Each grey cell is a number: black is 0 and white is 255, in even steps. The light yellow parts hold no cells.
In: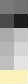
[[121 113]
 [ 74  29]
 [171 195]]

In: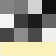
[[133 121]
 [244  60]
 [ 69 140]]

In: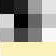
[[ 17  36]
 [214   2]
 [176  64]]

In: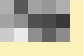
[[175  88]
 [163 144]
 [203 234]]

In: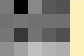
[[121   1]
 [113 118]
 [118  55]]

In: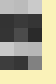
[[191 187]
 [ 51  58]
 [ 52  75]]

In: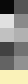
[[  8  84]
 [224 138]
 [193 177]]

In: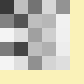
[[ 57 191]
 [130  84]
 [244 221]]

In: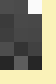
[[77 75]
 [59 73]
 [62 71]]
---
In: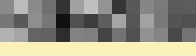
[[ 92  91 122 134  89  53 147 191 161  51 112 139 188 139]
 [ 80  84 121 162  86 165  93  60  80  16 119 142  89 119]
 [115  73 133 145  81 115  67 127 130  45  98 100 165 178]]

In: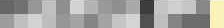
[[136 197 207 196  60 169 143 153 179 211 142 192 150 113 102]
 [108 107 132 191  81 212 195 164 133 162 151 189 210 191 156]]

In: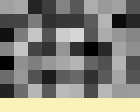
[[ 84 161 154 173  88 131  62  37 168 161]
 [ 38  11 181  92  57  56  49 125  68  67]
 [133 150 172  87 214 204  84 197 125  17]
 [143 164  41   0  49 149  50  69 196 134]
 [ 77 180  81 100 180 166 152 127 144   2]
 [ 85 166  90  49 105  93  28  82 151 108]
 [155 153 183  76 177 185  90 182 109  35]]

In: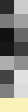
[[203  42]
 [160 122]
 [105  17]
 [ 62  23]
 [142 174]
 [224  67]
 [219 128]]

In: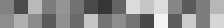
[[183 125  91 134 221 197 219 101  54  74 115 148 125 185  76 130]
 [214 125 203  93 243  73 116 141 116 198 106 144  91 139 176 141]]

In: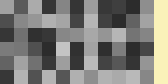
[[142  44  63  56 156  53 133  54 171  90 161]
 [163  98  44  65 182  68 165 176 150 136  78]
 [133 116 182 149 168 141 135  55  48 113  54]
 [ 70  44 126  47 162  49 196  44  80 119 123]
 [149  52  87  67 186  53 158  56 113 162  99]
 [135 185 170 178 142 176  86 180  82 179  55]]

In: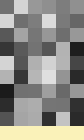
[[144 125 143 152 212 113]
 [102 122 219 125 111 213]
 [152 110 151 118 164  88]
 [ 30 179  86 115  90  54]
 [ 70 180 210 176  85 212]
 [ 41 148 223 182  55 179]
 [152 105 159 114 113  27]
 [ 48 116 117 173 168  44]
 [ 42 195  48 171 165  83]]

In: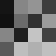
[[ 61 148 134  21]
 [155  48 107  17]
 [ 65 196  31 134]
 [192 176 190  89]]

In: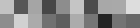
[[221 169 168  76 197 141  71 165  87 194]
 [103 116  36 118 172  94 113 171 209 141]]
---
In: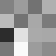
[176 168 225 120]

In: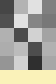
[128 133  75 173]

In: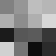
[182 175  87 209]

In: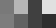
[224  64]

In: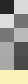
[217 221]

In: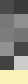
[ 58 120]

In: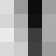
[158  18 188 217]

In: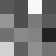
[ 79 123 137 209]

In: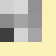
[145 163  62]
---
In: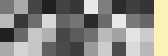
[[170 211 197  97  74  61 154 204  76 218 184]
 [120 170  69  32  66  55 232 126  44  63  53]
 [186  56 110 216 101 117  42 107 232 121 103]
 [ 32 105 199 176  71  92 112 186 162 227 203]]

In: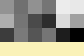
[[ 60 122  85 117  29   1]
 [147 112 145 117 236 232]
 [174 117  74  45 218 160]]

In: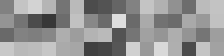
[[200 185 188 198 170 166  64  69  86 208 153 217 175  75 196 162]
 [129 196 211 181 116 186  76  83 101 130 196 177 145 109 187 195]
 [148 116  75  55 108 193 136 107 222 106 170 114 107 169 153 193]
 [105 130 126 135 174 157 179 186  83 117 161 149 174 148 117 158]]

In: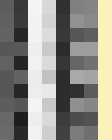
[[107  41 241 206  65 124 111]
 [ 93  56 244 216  49 128 132]
 [ 96  59 242 210  54 145 137]
 [ 99  38 242 219  56  86  94]
 [ 87  89 238 201  44 157 157]
 [ 98  37 241 218  55 102 113]
 [ 87  99 236 194  44 169 163]
 [ 87  39 237 232  45  48  92]
 [ 93  87 244 200  45 143 134]
 [104  29 237 217  61  77  83]]

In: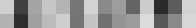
[[178  46 160 187 206 116 196 112 148 155 219  89 137 215]
 [207  64 164 198 180 118 211 138 157 100 204  43  92 211]]

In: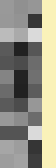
[[157 163  61]
 [153 144 150]
 [152 147  53]
 [187 170 218]
 [ 90  33  86]
 [ 84  76 108]
 [132  35 112]
 [107  33  92]
 [ 90  76 151]
 [153 140 108]
 [ 84  84 218]
 [166 157  53]]
